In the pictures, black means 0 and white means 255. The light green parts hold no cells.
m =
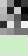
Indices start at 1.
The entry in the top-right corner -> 57
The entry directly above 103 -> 88
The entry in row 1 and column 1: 202
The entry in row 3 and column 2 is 158
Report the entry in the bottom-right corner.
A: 116
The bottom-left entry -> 158

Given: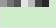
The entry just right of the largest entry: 186
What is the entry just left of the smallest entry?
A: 69
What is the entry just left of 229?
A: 85

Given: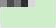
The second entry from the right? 48
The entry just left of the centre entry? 76
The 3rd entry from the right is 117

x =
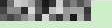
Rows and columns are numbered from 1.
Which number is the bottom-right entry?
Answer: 70
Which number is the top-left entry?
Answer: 41
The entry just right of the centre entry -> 192
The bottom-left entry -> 98
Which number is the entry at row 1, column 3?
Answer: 204
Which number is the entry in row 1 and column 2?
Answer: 110
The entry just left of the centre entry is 98

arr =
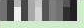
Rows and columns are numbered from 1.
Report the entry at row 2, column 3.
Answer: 240
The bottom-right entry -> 33
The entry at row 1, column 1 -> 113
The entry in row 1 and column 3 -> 182
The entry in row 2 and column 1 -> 113
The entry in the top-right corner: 33
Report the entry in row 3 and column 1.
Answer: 113
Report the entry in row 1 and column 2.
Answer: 58
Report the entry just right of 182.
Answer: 70

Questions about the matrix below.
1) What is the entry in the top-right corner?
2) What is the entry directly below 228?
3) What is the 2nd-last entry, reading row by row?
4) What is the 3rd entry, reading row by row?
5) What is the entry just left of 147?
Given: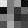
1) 15
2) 15
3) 93
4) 160
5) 134

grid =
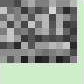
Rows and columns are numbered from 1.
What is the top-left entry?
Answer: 99
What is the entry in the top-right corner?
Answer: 184
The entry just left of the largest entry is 99
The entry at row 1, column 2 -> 99
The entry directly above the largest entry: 171
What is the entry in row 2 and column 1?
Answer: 198
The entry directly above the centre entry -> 111
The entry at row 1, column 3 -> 72
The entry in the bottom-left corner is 155
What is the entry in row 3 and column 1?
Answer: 111
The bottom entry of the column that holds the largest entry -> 111
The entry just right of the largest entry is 111
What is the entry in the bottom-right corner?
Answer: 126
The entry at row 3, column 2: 171
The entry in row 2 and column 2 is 111
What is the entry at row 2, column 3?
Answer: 126

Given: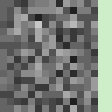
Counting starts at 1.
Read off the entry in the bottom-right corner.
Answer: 84
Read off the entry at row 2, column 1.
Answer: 100
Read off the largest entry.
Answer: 199
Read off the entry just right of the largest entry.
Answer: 70
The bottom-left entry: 100
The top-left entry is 100
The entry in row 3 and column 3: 155
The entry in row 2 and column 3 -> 139
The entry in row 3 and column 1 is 100
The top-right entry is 124
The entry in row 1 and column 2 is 100
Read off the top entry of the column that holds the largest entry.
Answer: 124
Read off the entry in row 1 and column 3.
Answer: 70
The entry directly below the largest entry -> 169
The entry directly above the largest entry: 32
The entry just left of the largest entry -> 139

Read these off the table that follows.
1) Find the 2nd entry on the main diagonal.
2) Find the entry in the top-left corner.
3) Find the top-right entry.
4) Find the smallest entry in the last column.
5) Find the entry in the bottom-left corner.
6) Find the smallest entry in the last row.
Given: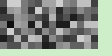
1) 151
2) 81
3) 65
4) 53
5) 122
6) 29

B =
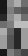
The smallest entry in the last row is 24
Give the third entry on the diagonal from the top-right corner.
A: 142
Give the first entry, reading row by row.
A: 24
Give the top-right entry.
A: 110
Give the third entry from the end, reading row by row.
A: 126
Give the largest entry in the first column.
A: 173
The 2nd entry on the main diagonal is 126
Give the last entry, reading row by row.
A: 69
